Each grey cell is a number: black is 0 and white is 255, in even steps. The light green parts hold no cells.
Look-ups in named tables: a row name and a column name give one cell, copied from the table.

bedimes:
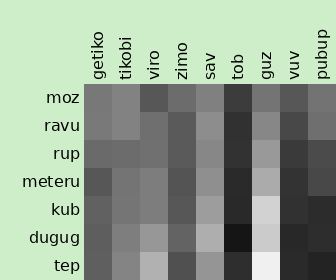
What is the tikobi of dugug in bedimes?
126
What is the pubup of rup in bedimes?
75
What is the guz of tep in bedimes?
240
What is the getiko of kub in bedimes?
97
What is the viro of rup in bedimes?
112
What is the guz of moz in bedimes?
116
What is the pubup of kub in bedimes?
44
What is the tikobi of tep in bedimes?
132
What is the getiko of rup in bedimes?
106
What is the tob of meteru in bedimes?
42
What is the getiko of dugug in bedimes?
94
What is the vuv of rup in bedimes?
58
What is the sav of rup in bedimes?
135
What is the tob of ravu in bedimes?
49
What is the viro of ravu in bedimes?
111
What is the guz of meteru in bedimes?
171
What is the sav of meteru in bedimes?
143
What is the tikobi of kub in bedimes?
117
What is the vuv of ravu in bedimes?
72

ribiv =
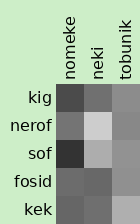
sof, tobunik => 146
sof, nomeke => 51
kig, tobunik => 140
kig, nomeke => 75
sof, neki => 173
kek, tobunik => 175
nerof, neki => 205
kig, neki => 112
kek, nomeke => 102
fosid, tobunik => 144
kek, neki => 111
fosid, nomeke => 108
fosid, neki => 104
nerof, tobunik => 136
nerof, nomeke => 116

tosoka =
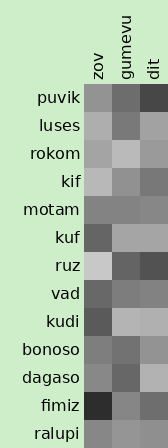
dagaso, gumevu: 103
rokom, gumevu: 186
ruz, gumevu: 100
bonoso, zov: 126
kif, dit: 120
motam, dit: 135
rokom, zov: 164
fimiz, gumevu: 134
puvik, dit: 71
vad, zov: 104
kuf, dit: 165

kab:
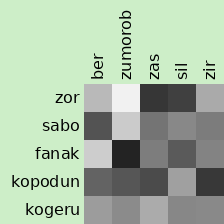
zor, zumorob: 241
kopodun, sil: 160
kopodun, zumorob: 86
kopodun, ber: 99
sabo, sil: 136
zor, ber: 185
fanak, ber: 205
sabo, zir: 124
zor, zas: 54
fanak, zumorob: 35
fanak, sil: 90
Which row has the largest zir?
zor

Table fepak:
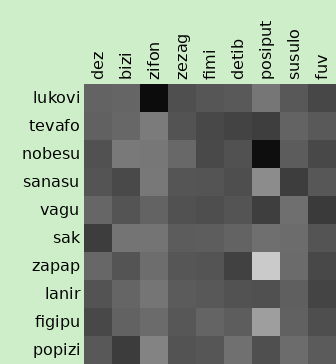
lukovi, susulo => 88
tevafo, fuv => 89
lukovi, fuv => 71
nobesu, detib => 81
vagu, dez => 102
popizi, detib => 112
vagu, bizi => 84
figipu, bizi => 98
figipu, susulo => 97
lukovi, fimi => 86
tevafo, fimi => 72
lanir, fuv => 68
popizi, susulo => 108
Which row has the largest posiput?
zapap

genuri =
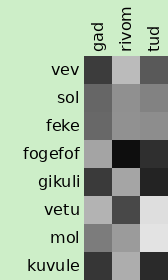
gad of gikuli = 58
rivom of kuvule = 173
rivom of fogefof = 14
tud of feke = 141
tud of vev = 89
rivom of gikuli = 165

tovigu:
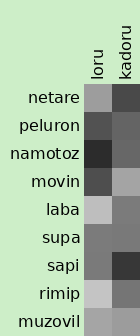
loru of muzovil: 165
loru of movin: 78
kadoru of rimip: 117
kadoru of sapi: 55
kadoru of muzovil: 156
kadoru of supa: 121
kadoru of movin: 164
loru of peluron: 82
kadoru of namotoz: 103
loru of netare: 157
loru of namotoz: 44
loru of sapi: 122
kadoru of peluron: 100

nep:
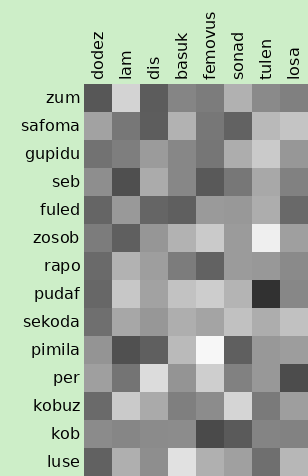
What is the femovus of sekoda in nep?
164
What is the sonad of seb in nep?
119
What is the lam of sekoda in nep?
167
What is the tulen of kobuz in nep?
122
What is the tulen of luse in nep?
111
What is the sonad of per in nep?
129
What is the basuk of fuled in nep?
95
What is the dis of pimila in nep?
95
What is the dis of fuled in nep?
101
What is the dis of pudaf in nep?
162
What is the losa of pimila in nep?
157
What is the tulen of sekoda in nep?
173
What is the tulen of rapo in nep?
152

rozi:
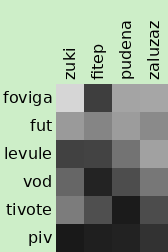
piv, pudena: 34
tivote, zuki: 124
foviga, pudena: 164
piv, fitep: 31
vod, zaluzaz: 119
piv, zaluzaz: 50
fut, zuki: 154
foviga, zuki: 214
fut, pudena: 156
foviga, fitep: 62
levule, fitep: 67
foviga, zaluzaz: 166
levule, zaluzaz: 161
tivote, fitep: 79
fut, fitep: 133
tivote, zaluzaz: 76
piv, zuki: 25
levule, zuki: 65

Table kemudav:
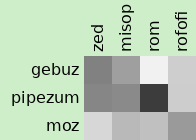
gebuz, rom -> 241
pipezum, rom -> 60
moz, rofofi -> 154
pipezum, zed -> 134
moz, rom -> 192
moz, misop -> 185
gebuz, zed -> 129
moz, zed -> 215
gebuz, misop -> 159
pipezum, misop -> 138
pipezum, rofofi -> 205
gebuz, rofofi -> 206
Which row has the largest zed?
moz

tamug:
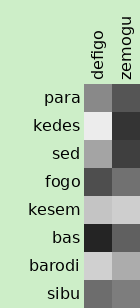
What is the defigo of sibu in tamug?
109
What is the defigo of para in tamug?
137
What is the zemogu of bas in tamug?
96
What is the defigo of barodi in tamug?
208
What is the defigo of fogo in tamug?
78
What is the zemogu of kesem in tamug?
206
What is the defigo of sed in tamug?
164
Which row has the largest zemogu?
kesem

